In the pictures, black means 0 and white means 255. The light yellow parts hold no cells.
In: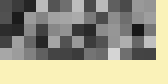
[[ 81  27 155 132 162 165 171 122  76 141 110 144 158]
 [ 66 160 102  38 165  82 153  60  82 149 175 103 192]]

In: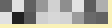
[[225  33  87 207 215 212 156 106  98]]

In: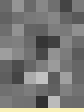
[[ 98 113 121 124 135 101  89]
 [125 128 107  53  64 135 109]
 [ 99  77 102 126 155 116 102]
 [112 117 125 108  96 128 114]]

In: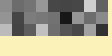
[[148  69 124 120 114  23 149 109 138]]

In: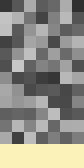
[[195 178 116  68 128 185  84]
 [ 65  87 165 153  73 155 180]
 [ 79 199  98 131 117 162  80]
 [168 145  74  86  90  71  97]
 [ 95 101  96 134 189  80  89]
 [169  63 187  95 126  97 125]]

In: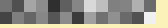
[[ 68 127 102 135  86 139  58 160 113 144 106  81 240]]

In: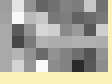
[[161 248 186 199 120 126  98 108 120]
 [169  70 123 177 172 171 176 176 172]
 [169 211 149 249 140 130  43  89 140]]

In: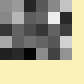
[[135 182  94 103 237  41]
 [168  96 112 100  87 210]]

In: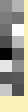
[[124 115]
 [ 76 185]
 [229 141]
 [200  79]]
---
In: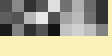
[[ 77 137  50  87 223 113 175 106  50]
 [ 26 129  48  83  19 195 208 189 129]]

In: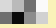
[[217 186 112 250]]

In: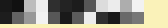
[[ 24  17 189 238  47  35  28  86 220 236 173 242]]

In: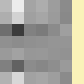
[[186 236 164 173 157 139]
 [110  59 129 123 139 159]
 [154 162 151 152 148 146]
 [178 215 162 166 158 139]]

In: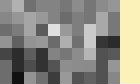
[[148 177 112 131 131 119 140 118 139 150]
 [109 124 165  91 224 153 126 202 168 120]
 [ 69  44  94  50 131 119 140 181  82  89]
 [109  17 147 111  60 153  83  97  82 135]]

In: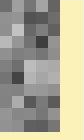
[[110 159 118 164 100]
 [143 194 104 126  97]
 [144 127 131 118 142]
 [116  69 180 166 176]
 [130 172  89 122  91]
 [146 142  96  94 118]]

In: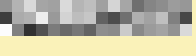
[[147 179 217 165 161 218 181 190 160 213 166 111 133 141 156 151]
 [252 128  49  81 123 105 119  99 142 138 202 137 155 163 146 217]]
